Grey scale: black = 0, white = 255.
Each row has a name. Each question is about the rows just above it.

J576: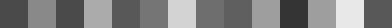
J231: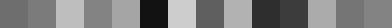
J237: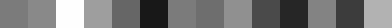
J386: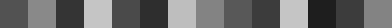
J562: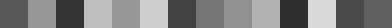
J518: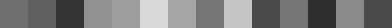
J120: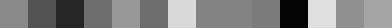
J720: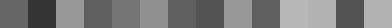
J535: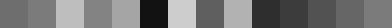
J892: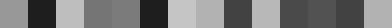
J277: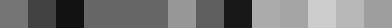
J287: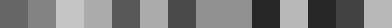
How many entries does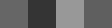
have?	4
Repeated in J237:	[123]

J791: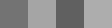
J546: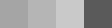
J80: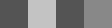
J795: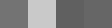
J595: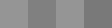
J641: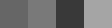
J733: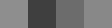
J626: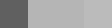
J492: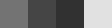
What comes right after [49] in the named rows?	[225]
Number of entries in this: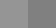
2
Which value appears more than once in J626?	[181]
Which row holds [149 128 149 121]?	J595
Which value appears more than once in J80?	[84]
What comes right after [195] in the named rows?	[84]
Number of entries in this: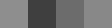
4

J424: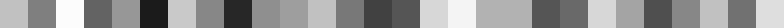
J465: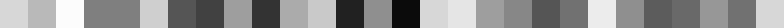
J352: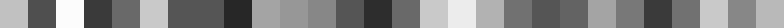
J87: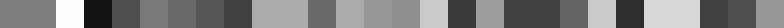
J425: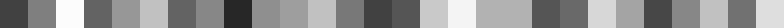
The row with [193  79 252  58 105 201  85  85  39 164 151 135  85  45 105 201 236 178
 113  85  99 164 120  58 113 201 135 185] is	J352
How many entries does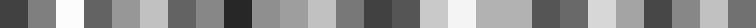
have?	27
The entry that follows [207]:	[85]
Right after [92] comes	[105]
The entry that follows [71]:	[135]

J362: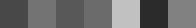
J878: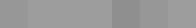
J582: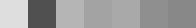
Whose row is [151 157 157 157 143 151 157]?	J878
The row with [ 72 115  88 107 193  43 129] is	J362

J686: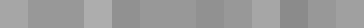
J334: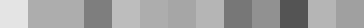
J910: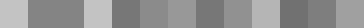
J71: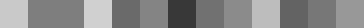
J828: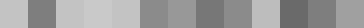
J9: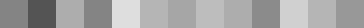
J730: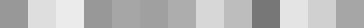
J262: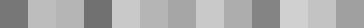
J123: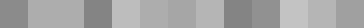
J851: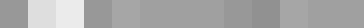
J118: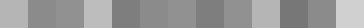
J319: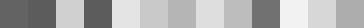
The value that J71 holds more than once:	[126]
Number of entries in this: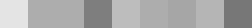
9
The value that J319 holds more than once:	[92]

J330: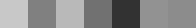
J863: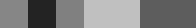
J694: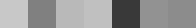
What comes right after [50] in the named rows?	[146]
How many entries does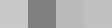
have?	4
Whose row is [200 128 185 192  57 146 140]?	J694

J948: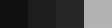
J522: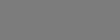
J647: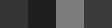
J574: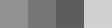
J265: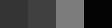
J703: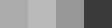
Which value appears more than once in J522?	[125]
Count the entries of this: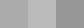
3
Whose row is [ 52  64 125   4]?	J265

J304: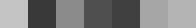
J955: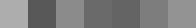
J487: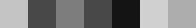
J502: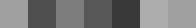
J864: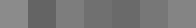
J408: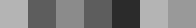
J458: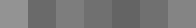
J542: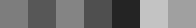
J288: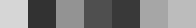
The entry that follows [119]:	[132]
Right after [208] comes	[173]
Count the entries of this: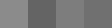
4
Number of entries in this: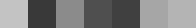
7
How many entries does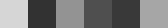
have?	6
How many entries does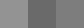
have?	3
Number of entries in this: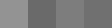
4

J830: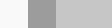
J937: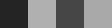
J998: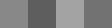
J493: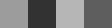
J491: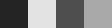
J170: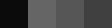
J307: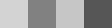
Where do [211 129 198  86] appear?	J307
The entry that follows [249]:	[156]
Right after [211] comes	[129]
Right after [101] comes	[86]
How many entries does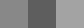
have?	3
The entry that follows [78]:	[169]

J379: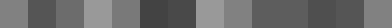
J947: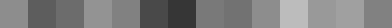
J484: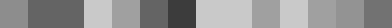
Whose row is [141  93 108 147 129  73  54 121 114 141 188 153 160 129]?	J947
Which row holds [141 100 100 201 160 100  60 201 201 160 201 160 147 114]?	J484
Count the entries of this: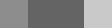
4
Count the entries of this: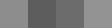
4
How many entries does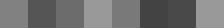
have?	8

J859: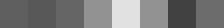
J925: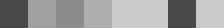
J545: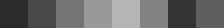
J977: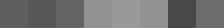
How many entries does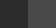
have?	2
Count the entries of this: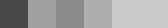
6
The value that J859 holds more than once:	[146]
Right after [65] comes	[108]
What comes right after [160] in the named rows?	[139]
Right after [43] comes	[72]

